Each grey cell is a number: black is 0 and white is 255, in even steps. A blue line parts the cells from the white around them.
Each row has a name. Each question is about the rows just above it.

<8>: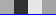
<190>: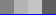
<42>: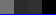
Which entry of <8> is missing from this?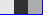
[164]
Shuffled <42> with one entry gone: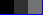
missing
[43]

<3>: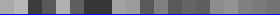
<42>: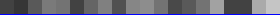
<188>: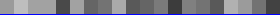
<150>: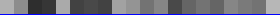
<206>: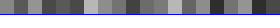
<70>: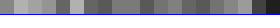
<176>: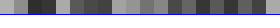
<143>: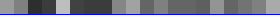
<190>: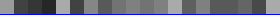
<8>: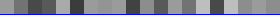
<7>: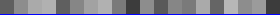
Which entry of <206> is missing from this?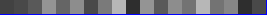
[108]
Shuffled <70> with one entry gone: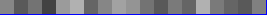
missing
[31]
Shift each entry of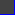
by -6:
[60]
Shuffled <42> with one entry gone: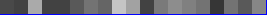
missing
[81]

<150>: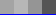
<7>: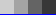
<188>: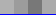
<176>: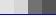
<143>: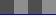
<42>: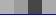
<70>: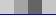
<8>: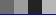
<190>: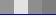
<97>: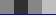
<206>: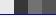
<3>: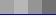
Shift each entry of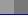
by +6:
[162 126]
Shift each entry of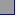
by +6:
[162]
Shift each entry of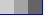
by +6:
[212 170 106]

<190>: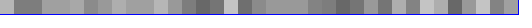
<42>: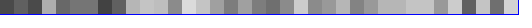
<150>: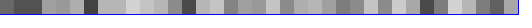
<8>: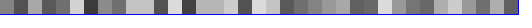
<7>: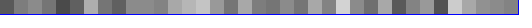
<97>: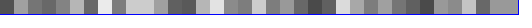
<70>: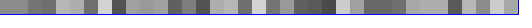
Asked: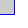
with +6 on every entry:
[210]
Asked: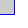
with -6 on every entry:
[198]
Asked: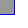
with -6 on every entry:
[147]
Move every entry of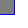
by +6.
[131]
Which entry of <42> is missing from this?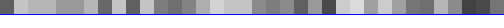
[190]
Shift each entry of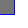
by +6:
[123]
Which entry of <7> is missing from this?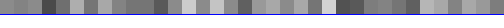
[145]

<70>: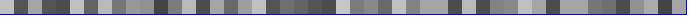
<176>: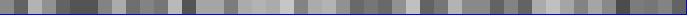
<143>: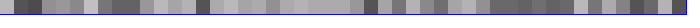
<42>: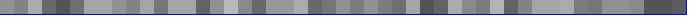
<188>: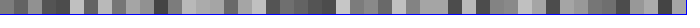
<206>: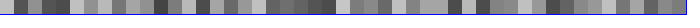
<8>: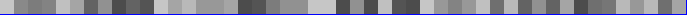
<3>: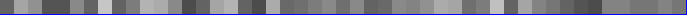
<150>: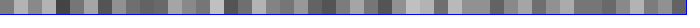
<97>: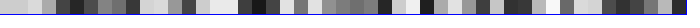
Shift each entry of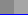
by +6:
[143 171]
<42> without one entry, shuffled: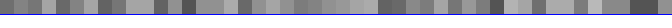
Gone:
[92]
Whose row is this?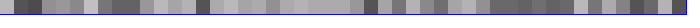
<143>
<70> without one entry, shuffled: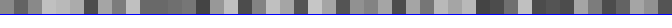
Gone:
[158]

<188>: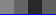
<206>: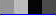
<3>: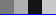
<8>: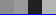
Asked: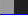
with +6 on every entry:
[160  39]
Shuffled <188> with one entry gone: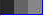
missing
[94]
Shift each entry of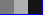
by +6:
[127 180  26]
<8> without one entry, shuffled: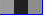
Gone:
[181]

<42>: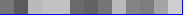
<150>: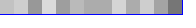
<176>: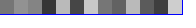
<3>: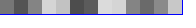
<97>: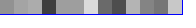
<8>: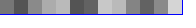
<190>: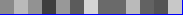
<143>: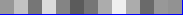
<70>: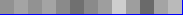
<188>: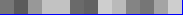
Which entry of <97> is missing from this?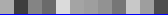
[180]
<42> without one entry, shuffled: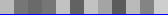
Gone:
[125]
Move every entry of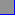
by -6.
[140]
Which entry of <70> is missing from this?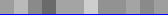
[112]
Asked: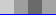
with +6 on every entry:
[212 164 112 170]
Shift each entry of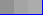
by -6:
[140 158 166]

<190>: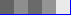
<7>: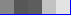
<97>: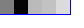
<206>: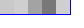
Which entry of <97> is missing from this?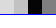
[186]
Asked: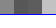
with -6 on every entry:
[129  81  87 188]
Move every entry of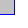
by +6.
[200]
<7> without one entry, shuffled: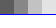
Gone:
[87]
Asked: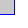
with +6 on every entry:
[207]
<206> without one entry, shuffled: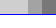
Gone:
[201]

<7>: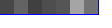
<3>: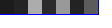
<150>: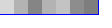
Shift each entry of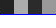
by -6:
[ 29 166  37 147]
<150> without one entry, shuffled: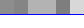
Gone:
[195]
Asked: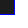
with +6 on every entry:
[34]
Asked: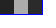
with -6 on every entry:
[ 29 166  37]
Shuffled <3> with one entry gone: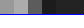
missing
[43]

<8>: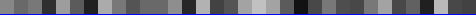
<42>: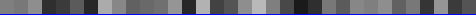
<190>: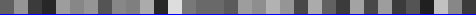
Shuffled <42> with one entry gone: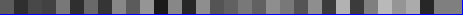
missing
[112]
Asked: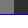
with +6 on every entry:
[126  53]
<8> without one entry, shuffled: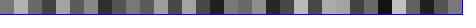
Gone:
[78]
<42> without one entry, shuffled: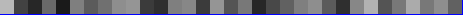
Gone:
[53]
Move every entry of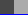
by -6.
[ 66 165]
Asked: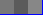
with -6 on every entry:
[114  85 129]
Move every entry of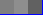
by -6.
[121 136  91]

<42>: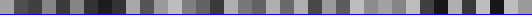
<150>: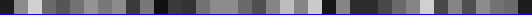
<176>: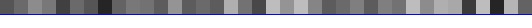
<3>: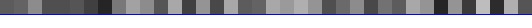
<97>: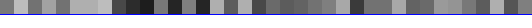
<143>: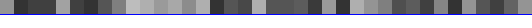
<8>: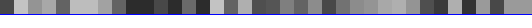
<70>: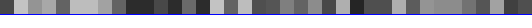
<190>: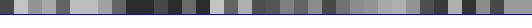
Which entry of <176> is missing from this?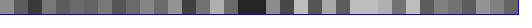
[181]
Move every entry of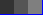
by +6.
[ 57  91 133]
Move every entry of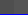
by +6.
[85 91]
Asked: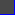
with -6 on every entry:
[66]

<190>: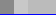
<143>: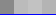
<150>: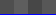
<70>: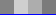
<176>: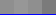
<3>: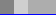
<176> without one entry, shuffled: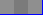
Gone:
[151]
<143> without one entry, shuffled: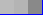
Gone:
[194]
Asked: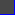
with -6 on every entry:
[65]
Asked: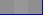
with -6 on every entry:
[137 145 137]

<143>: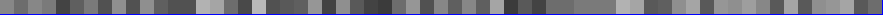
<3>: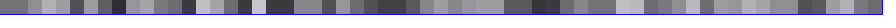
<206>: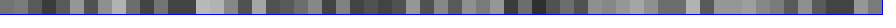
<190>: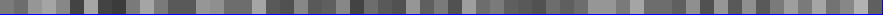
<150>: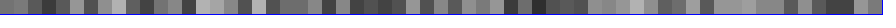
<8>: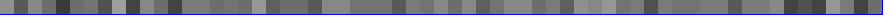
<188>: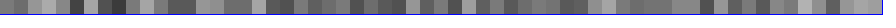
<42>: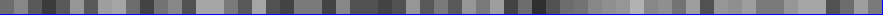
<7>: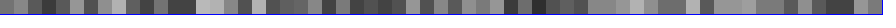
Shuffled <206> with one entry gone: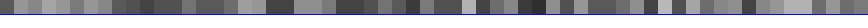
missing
[129]
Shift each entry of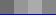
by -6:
[103 144 165 129]
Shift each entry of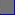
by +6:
[121]
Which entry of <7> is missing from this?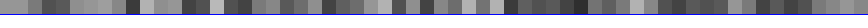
[101]
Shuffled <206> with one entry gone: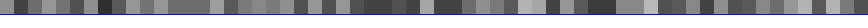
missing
[129]
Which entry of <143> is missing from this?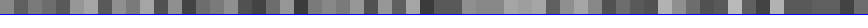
[73]
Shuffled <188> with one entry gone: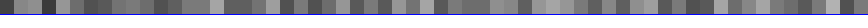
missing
[171]

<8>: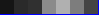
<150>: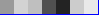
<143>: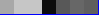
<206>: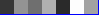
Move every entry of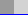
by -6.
[148 205]
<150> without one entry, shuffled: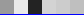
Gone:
[80]
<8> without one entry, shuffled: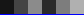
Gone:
[48]
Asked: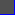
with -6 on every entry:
[74]
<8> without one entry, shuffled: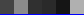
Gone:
[125]

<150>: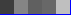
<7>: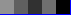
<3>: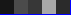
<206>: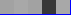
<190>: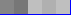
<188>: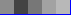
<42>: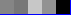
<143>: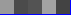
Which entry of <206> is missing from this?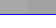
[55]
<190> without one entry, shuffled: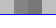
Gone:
[176]
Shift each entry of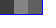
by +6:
[ 67 139 102]
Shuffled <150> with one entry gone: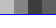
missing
[104]
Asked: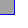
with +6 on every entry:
[168]
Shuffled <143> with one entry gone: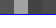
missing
[154]
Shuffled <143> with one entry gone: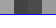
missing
[83]

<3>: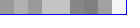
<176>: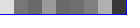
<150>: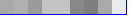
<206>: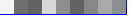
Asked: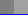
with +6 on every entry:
[133 167]
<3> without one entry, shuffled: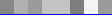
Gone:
[161]
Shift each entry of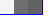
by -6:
[238 105  93]

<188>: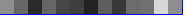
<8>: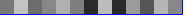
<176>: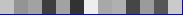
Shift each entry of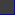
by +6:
[68]
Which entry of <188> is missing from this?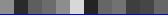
[56]
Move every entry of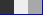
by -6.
[ 44 232 162]
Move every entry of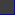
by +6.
[68]
